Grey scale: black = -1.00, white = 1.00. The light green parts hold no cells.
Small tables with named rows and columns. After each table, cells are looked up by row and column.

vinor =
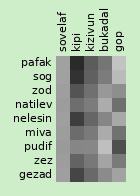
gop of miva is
-0.11
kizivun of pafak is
-0.28
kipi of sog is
-0.61
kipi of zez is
-0.22
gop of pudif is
-0.38
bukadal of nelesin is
0.05
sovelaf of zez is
0.23

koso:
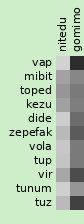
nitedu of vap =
0.65
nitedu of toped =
0.18
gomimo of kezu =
-0.01
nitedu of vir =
0.31
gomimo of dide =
-0.15
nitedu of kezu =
0.26
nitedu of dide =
0.61
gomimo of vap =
-0.65
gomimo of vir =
-0.40
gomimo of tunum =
0.18
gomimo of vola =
-0.04
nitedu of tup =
0.54
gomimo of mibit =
0.06
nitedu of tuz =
0.46
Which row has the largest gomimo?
tunum

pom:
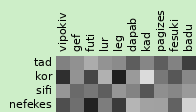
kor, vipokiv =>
-0.63
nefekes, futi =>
-0.73
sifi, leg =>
0.18
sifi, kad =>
-0.33
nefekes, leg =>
-0.54
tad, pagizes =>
-0.26
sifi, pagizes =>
0.12
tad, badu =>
-0.51
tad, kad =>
0.05
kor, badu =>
0.07
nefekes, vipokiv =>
-0.39
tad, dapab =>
-0.27
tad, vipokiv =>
0.01
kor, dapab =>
0.21
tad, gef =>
0.14
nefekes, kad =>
0.27
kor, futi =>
-0.45
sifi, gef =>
-0.17

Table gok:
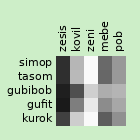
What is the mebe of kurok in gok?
-0.27
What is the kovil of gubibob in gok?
-0.38
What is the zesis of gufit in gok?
-0.80
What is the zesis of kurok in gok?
-0.50
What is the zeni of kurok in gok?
0.95
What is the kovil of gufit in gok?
-0.01
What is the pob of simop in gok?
0.19
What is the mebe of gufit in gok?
0.10
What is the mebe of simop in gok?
-0.18
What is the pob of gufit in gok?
0.31
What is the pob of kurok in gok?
0.13
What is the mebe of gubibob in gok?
0.36
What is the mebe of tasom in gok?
-0.19
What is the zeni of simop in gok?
0.96
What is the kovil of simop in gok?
0.43
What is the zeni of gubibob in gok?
0.62
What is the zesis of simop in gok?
-0.63
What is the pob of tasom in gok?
0.20
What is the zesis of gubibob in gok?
-0.76
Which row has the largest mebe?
gubibob

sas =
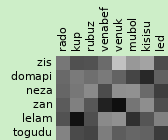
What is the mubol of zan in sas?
-0.08
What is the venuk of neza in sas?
0.12
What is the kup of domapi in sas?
-0.04
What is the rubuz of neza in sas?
0.08
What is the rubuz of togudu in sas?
-0.47
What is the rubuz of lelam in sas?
-0.38
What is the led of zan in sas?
-0.39
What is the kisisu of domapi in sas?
-0.69
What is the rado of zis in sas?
-0.07
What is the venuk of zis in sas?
0.52
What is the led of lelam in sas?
0.01
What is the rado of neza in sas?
-0.20
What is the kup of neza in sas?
-0.07
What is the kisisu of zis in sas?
0.28
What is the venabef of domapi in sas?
-0.04
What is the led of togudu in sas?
-0.54
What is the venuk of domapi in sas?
-0.22
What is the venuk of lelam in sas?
0.14
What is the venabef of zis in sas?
-0.16
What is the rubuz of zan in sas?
-0.32
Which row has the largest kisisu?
zis

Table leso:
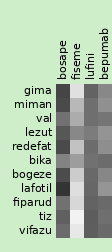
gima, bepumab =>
0.07
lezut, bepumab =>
0.16
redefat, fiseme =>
0.52
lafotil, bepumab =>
0.17
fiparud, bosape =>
-0.11
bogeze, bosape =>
-0.40
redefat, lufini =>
-0.15
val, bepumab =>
-0.08
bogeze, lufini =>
-0.18
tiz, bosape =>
-0.25
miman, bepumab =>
0.13
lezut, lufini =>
-0.03
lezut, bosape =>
-0.32
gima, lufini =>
-0.22
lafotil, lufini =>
-0.19
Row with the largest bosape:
bika

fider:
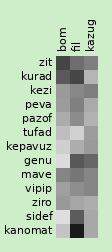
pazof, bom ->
0.35
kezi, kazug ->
-0.01
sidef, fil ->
-0.28
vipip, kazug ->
0.05
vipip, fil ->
0.11
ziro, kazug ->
0.36
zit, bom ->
-0.46
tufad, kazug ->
0.23
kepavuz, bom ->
0.62
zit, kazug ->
-0.01
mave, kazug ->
0.05
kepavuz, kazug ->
0.21
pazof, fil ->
0.10
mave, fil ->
-0.07

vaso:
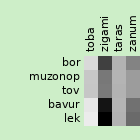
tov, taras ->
0.40
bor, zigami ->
-0.50
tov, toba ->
0.55
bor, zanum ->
0.03
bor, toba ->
0.70
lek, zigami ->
-1.00
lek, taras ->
0.40
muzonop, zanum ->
0.22
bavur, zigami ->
-0.84
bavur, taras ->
0.41
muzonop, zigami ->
-0.06
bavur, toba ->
0.81

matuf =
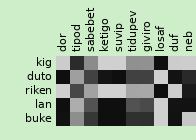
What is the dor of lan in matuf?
-0.88
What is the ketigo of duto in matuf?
-0.84
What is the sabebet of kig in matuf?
0.09
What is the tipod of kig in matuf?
-0.66
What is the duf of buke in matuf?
-0.86
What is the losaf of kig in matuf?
-0.88
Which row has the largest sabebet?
riken

